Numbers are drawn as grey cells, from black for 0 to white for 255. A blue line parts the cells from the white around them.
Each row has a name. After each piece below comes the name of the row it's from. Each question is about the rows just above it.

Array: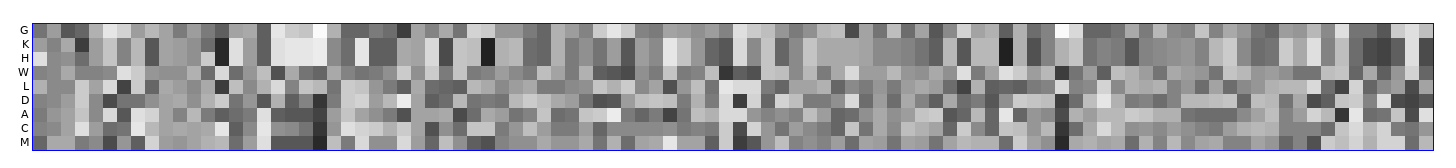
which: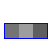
W
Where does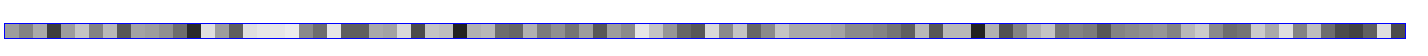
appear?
K
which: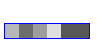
M
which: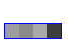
L

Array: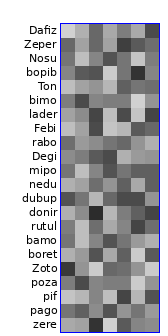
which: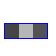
pif
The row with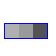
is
boret

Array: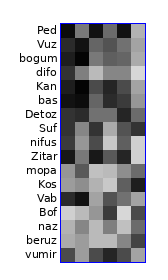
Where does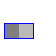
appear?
difo
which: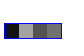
Vab
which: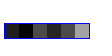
Kan
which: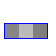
naz
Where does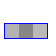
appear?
naz
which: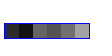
Vuz

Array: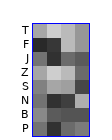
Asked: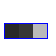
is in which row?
F
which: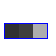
N
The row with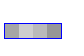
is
T
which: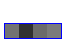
P

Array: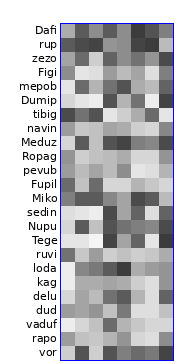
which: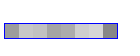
navin
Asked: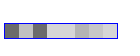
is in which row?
Fupil
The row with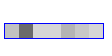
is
Fupil

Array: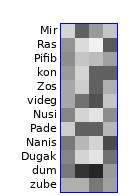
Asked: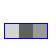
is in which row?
Mir
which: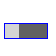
kon
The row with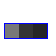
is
dum
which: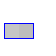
Pifib
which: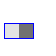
Dugak
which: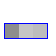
Pifib
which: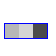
Nanis

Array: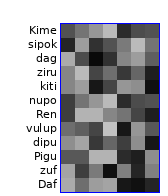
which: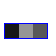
vulup
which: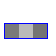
sipok
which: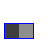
dipu
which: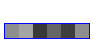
dipu
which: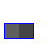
vulup

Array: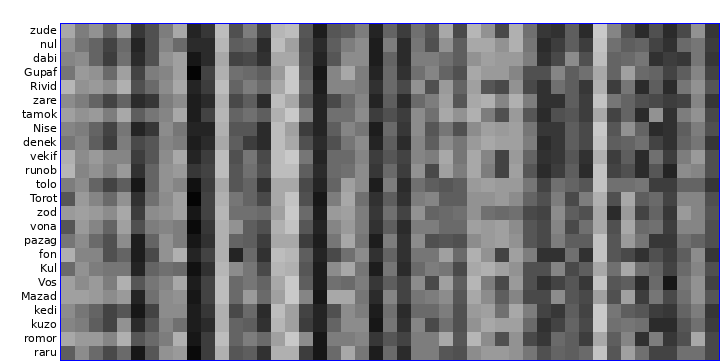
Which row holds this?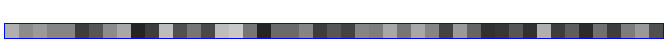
vekif
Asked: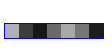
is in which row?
raru

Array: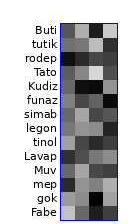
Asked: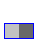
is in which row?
Fabe
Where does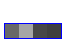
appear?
Muv
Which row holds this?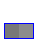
Lavap
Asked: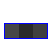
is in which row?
tinol
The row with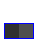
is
Lavap
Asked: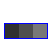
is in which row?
Lavap
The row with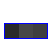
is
rodep

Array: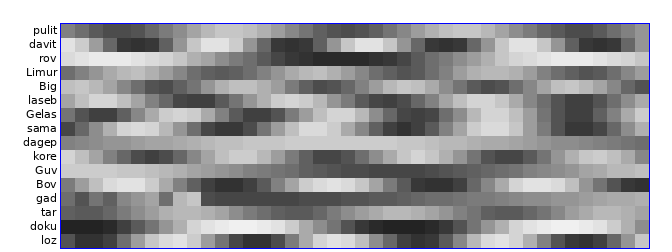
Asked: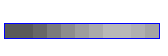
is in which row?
tar
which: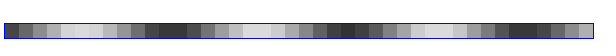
sama
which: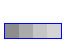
kore
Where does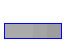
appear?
dagep
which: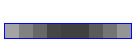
laseb
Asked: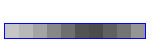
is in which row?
Big

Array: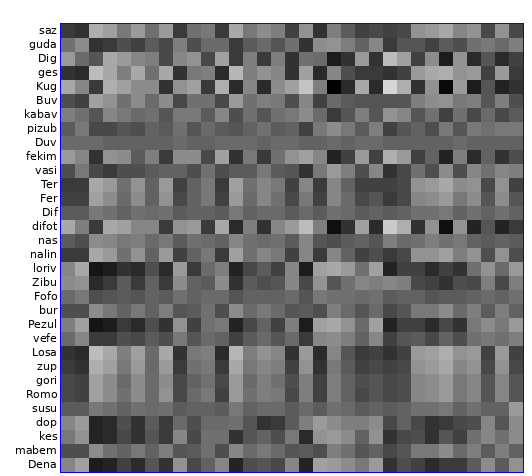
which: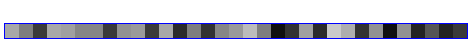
difot
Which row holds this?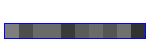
guda
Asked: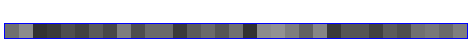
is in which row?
guda

